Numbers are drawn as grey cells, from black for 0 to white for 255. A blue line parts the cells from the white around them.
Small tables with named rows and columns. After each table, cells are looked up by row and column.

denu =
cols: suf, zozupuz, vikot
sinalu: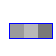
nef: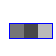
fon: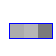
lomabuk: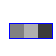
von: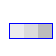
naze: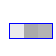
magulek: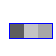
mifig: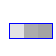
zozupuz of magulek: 196
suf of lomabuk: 129
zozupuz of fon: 182
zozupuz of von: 219
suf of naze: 235
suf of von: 236
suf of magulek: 94
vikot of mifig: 163
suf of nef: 118
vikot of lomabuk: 59
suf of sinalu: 155
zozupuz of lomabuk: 175
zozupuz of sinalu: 184
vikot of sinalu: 121
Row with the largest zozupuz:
von

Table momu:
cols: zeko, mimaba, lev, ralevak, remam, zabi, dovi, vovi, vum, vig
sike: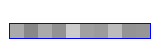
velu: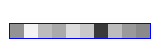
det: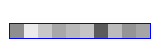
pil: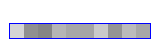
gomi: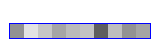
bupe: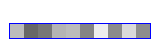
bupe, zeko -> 188
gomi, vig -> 164
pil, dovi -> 202
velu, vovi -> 189
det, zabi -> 197
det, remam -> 185
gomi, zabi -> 195
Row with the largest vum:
bupe

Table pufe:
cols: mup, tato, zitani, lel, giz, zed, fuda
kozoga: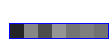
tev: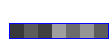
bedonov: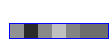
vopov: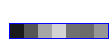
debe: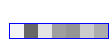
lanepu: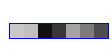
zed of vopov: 108
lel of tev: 159
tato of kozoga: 135
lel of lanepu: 56
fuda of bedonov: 109
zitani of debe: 228
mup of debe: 245
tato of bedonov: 42

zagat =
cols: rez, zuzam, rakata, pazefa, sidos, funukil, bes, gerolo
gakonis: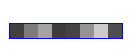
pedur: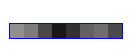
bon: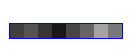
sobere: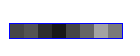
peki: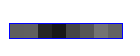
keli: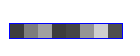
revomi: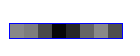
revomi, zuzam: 125
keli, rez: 61
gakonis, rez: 65
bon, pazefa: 24
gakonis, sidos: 69
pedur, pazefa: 24
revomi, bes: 137
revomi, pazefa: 7
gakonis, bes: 204
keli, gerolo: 78
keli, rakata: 161
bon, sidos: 70
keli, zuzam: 125
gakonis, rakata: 163
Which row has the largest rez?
pedur

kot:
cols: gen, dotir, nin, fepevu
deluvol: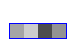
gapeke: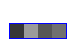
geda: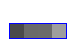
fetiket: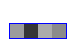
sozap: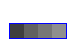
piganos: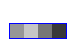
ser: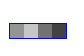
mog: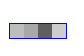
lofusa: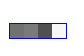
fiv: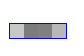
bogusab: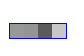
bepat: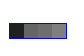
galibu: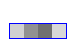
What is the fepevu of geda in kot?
158
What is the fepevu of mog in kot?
205
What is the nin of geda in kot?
107
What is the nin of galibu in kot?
112
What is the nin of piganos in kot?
119
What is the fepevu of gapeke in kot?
112
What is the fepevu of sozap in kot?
143
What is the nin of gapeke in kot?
87
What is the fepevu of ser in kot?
66
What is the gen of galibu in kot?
209
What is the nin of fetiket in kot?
171
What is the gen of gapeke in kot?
55
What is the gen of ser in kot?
148
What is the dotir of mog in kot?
168
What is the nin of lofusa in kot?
80
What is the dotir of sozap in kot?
97
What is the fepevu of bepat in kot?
127
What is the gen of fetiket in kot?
156

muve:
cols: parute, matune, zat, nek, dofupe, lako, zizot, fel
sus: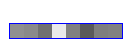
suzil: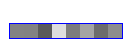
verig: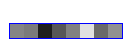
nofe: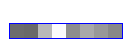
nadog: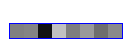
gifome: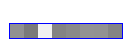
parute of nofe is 108
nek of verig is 87
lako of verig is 225
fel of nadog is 138
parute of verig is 133
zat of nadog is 18

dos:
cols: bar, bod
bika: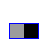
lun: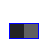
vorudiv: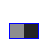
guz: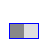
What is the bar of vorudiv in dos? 142
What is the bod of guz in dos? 223
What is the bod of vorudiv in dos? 36
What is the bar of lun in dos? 36
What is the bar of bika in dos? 156
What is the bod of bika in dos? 2
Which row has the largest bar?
bika

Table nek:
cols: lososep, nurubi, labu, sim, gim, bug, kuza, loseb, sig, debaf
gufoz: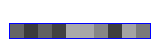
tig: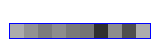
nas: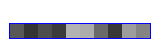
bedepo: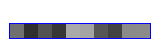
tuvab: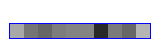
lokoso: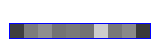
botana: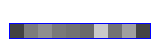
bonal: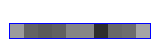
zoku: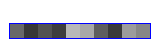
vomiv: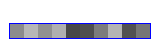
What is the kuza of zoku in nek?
94
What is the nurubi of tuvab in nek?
117
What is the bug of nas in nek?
172
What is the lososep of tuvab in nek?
168
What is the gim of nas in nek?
179
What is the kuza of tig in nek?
47
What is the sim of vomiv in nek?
176
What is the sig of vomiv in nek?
81
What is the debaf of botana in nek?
68
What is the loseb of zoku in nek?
58
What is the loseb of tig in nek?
141
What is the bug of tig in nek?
116
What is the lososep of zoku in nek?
104
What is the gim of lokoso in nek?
121
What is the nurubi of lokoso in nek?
124
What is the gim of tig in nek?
121
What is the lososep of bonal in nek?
156
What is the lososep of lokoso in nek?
63

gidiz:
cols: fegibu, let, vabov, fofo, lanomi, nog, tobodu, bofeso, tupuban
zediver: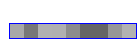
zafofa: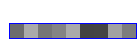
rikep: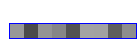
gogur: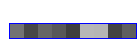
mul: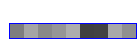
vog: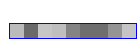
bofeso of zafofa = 162
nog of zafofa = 67
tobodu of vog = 111
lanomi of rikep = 82
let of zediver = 119
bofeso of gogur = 67
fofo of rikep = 134
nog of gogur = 183
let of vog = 106
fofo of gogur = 88
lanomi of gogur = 62

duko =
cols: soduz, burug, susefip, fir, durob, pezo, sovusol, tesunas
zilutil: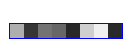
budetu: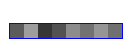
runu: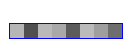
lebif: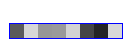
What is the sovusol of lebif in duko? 36
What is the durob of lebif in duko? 211
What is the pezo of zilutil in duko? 207
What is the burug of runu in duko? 80
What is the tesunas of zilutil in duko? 42
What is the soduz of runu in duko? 182
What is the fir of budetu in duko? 82
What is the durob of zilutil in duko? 40

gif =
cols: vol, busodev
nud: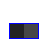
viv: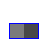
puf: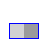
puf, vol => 210
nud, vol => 35
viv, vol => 123
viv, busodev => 72
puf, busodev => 155
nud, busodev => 70

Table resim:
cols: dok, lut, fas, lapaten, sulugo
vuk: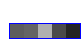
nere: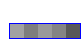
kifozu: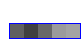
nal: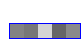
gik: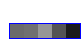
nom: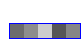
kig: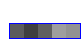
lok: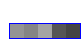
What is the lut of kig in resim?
63
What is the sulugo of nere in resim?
88
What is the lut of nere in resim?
126
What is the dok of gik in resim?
107
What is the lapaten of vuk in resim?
74
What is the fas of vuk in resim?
176
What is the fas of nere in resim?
154
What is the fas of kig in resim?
96
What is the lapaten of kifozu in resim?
155
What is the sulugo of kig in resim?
146
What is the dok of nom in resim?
108

